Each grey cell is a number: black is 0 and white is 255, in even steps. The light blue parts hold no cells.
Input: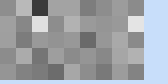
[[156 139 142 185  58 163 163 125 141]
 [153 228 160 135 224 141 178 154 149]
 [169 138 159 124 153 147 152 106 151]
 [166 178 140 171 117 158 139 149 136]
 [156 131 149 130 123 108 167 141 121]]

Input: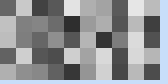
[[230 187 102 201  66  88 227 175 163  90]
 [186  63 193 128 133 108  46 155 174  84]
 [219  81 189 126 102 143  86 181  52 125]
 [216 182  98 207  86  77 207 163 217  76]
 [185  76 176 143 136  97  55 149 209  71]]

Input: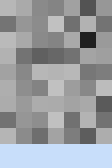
[[ 83 151 183 170 138 132 161]
 [178 115 116 150 140 193 112]
 [ 32 154 186 169 138 132 169]
 [164 159 178 115  96 103 114]
 [119 125 162 136 183 180 184]
 [136 188 174 142 131 193 157]
 [169  90 172 154 172 171 163]
 [179 114 114 150 142 192 113]
 [ 93 173 181 139 110 163 125]]

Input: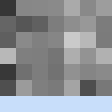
[[137 157  54 135 136 138 170]
 [152 124 101  86  96 125 142]
 [184 123  95 138 128 134 202]
 [147 177 184 127 126 117 174]
 [133 138  56 112 125 114 145]
 [ 78 120  79 155 127 122 164]]

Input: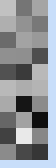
[[117 165 193]
 [146 120 175]
 [163 153 107]
 [143  78 144]
 [ 58 185  81]
 [173 180 185]
 [ 21 139 170]
 [162  14 102]
 [233 135  65]
 [ 72  54 139]]

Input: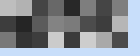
[[ 69 126 190 178  69 104  40 126]
 [ 61 182  61  37  91 131 123  76]
 [169  75 120  51  61 203  59 205]]

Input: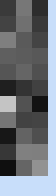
[[119  45  58]
 [112  57  67]
 [ 90  68 127]
 [ 92  88  95]
 [101  80  85]
 [ 51  65  31]
 [ 82  18 196]
 [ 66  68 118]
 [ 99  79  23]
 [128 127  55]
 [101 146  15]]

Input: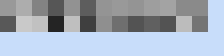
[[138 137 154 173 131  86 146  94 149 153 149 157 162]
 [187 115  88 200 194  35 191  63 144 110  83  95  83]]
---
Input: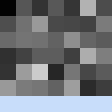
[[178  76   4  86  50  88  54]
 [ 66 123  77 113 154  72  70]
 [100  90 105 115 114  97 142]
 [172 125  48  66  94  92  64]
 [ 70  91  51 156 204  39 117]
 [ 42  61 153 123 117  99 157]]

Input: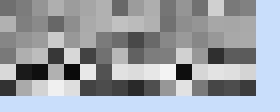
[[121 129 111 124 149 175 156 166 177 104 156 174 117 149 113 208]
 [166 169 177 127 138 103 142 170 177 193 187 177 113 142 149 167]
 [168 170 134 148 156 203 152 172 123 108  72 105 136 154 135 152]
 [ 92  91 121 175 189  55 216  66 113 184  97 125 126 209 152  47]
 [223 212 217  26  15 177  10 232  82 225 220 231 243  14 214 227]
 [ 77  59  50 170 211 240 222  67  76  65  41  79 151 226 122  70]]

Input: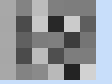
[[125 125 168 131 188 127]
 [203  94 167  75 200  40]
 [ 61 117 168  96 125 127]
 [125 125 167  75 188  79]
 [ 35 210 168 131 138 185]]

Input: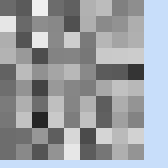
[[128 142 106  90 239 108  96 177 188]
 [146 174 230 105 141 136  80 175 138]
 [164 176 174  84 233 137 206 122 182]
 [202 204 179 153  77 131 132 119 201]
 [ 89  52  98 187 145 165 184 137  91]
 [193 184 110 147  67 153 134 125 168]
 [173 148 123 175 109 191 133 177  93]
 [160 131 119 194  37 201 125 192  96]
 [186 210 109 111 151  94 215  75 213]
 [175 148 109 137  84 147 231  92 118]]

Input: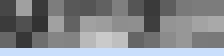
[[123 124  71 160  58 125  88  84  96 126  84  57  94 120]
 [162 168  59  80  50 161  98 161 157 142 143  62 147 151]
 [122 121 102  55 110 132 131 185 202 191 101 112 140 150]]

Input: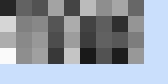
[[165 103  38  98  82 163  68 186 141]
 [ 47 149 213 128 135  85 172  66  94]
 [ 88 125 173 137 152  77 157  61  97]
 [ 29 152 250 141 160  56 197  25  82]]

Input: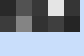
[[229  53  41  82  56]
 [ 63  37  60 132  50]]
